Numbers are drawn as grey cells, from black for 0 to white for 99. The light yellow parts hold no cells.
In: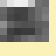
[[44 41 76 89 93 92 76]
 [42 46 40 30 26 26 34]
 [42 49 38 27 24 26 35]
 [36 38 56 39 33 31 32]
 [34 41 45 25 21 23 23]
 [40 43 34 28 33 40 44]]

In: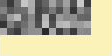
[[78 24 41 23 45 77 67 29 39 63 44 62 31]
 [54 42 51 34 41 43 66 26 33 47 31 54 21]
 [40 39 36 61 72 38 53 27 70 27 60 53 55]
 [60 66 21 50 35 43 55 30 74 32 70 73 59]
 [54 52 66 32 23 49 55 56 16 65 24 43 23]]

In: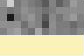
[[60 54 57 80 47 53 48 44 35 51 38 47]
 [55 54 52 45 49 56 52 49 44 49 54 54]
 [60 50 52 10 46 53 58 49 35 53 46 54]
 [42 48 56 55 56 44 54 50 28 55 48 48]
 [47 53 50 58 62 50 44 64 46 54 49 50]]

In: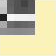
[[26 33 79 37 32]
 [32 34 75 39 32]
 [93 92 13 95 93]
 [40 42 66 41 38]
 [54 55 55 54 53]]

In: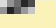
[[15 30 85 57 42]
 [59 77 57 14 35]]

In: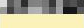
[[32 22 85 35 49 18 50 51 46 22 59 26]
 [ 9 35 59 25 46 42 68 69 50 36 63  8]]

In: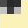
[[16 18 29]
 [23 72 76]]
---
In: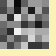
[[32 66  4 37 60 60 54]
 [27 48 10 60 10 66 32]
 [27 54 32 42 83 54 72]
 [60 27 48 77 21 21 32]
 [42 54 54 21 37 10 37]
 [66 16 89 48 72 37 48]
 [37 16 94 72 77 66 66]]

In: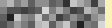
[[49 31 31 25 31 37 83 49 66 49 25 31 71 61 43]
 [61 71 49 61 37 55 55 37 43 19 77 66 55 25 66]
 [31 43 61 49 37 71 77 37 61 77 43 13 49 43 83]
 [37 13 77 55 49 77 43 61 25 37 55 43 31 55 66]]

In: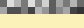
[[64 31 31 47 26 70 58 36 53 64 26 20]
 [41 86 70 47 86 53 81 36 64 47 70 41]]

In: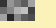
[[20 58 47 36 63]
 [63 15 52 36 30]
 [42 52 69 75 25]]

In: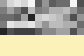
[[14 31 25 25 25 36 53 53 63 63 31 53]
 [42 42 36 63 14 78 83 78 73 58 31 58]
 [48 63 48 31 73 48 53 68 68 73 58 42]
 [48 89 83 83 89 73 58 73 73 68 68 42]
 [63 83 89 83 95 36 58 36 42 42 95 31]]

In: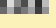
[[41 67 35 47 62 24 57]
 [30 85 52 30 73 18 73]]

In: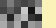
[[26 37 26 78  8 72]
 [32 48 32 26 32 48]
 [60 14 60 72 20 14]
 [66 43 66 20 60 54]]

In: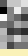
[[72 22 28 17]
 [97 51 40 22]
 [72 28 45 45]
 [45 40 66 56]
 [34 77 77 87]
 [66 56 82 61]
 [ 0 51 92 56]]

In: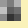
[[53 20 31]
 [75 37 43]
 [59 48 69]]
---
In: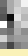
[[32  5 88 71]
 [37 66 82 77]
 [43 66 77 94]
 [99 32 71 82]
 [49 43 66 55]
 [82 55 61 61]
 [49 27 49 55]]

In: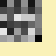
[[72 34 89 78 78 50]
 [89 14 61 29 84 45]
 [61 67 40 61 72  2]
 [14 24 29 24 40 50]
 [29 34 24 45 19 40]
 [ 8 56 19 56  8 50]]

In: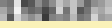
[[65 50 94 50 40 45 28 40 82 45 76 34 45 71 65 76]
 [50 45 88 28 34 55 40 55 76 65 76 60 40 55 60 71]
 [71 34 82 65 55 65 23 50 55 50 71 45 50 82 60 65]]

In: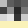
[[73 36 30 36]
 [83 89 20 78]
 [25 56 15 46]]

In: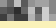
[[57 40 74 35 57 63 63 52]
 [24 46 24 24 69 46 80 63]
 [35 30 18 40 74 35 80 52]]

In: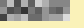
[[26 68 63 74 42 42 58 63 63 85]
 [58 31 37 20 47 37 58 42 37 58]
 [47 74 31 68 37 80 68 52 52 52]]

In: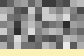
[[35 45 85 62 23 45 35 29 40 73 67 57]
 [67 40 79 45 45 40 73 62 35 91 35 67]
 [29 40 57 62 40 57 23 23 35 29 67 73]
 [79 45 40 51 67 29 79 79 67 85 45 51]
 [67 62 35 29 79 40 79 62 51 67 51 29]
 [51 57 23 62 73 57 35 45 51 17 62 57]
 [79 51 17 57 85 51 62 73 67 35 51 40]]

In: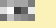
[[58 69 64 64 48]
 [43 75 58 53 48]
 [86 97 23 38 91]]
